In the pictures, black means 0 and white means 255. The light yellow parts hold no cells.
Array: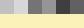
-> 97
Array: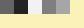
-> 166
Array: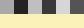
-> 84
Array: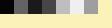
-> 158
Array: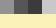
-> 200
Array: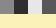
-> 88
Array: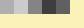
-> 96
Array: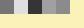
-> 139
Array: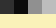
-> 189
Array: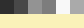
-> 170
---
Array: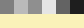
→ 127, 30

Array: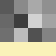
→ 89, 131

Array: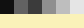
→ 16, 229

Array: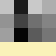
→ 195, 118

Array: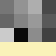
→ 118, 65

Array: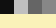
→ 15, 135

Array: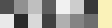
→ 79, 110

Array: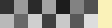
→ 50, 221
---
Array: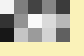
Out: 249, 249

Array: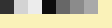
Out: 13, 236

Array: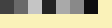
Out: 35, 197

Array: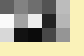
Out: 236, 250

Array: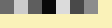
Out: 9, 219

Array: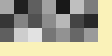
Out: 140, 226

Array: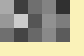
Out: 85, 204

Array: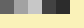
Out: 199, 199
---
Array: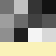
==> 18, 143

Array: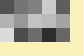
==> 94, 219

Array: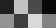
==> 9, 148

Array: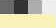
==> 238, 105

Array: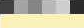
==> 44, 66

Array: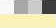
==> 61, 248

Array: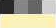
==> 208, 41

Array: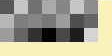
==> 141, 156
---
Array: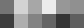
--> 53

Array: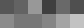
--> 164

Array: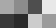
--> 204

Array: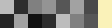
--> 128

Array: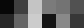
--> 137

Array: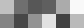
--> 65
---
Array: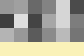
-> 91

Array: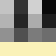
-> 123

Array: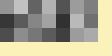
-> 119

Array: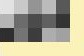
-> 60

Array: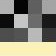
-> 185

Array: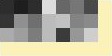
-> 124
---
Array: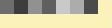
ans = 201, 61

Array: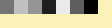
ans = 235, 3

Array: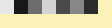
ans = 231, 24

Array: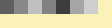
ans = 206, 60

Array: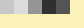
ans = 220, 48

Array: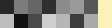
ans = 206, 18
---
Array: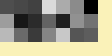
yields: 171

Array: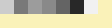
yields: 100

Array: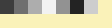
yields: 146

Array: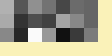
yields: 71

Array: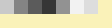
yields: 146

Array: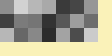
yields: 58

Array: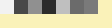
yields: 191
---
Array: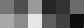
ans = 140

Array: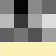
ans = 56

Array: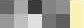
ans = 189

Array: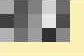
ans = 92

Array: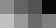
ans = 153

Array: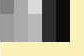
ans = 170
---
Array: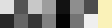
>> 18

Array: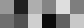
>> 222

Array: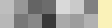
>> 217

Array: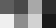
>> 239

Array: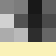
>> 209

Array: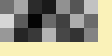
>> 145

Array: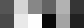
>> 178
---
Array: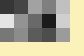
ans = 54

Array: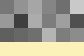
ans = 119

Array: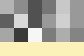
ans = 180

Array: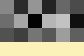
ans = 135

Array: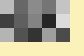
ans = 188

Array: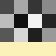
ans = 73

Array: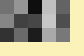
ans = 114

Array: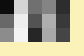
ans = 12

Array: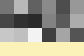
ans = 117
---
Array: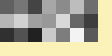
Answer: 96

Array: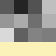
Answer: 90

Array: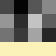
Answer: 72

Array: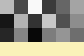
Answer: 187

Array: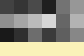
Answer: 66

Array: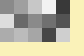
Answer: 138
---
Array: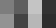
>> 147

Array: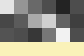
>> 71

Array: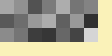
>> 89

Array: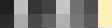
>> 44

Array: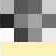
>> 36

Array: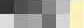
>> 219
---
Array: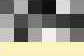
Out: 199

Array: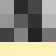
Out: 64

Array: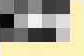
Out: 83

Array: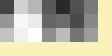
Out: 194

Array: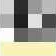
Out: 251

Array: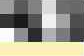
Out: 252

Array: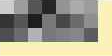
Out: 78

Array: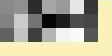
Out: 98

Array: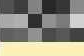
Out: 96
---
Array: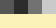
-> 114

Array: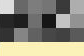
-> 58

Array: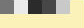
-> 71

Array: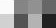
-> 145

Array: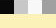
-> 248

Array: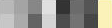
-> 107

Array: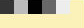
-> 103

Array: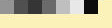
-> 232
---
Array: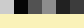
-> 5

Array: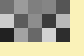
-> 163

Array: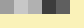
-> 199

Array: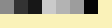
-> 51

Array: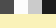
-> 252

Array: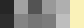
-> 132

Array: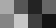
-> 199

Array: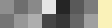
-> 151

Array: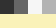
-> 102

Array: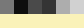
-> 14
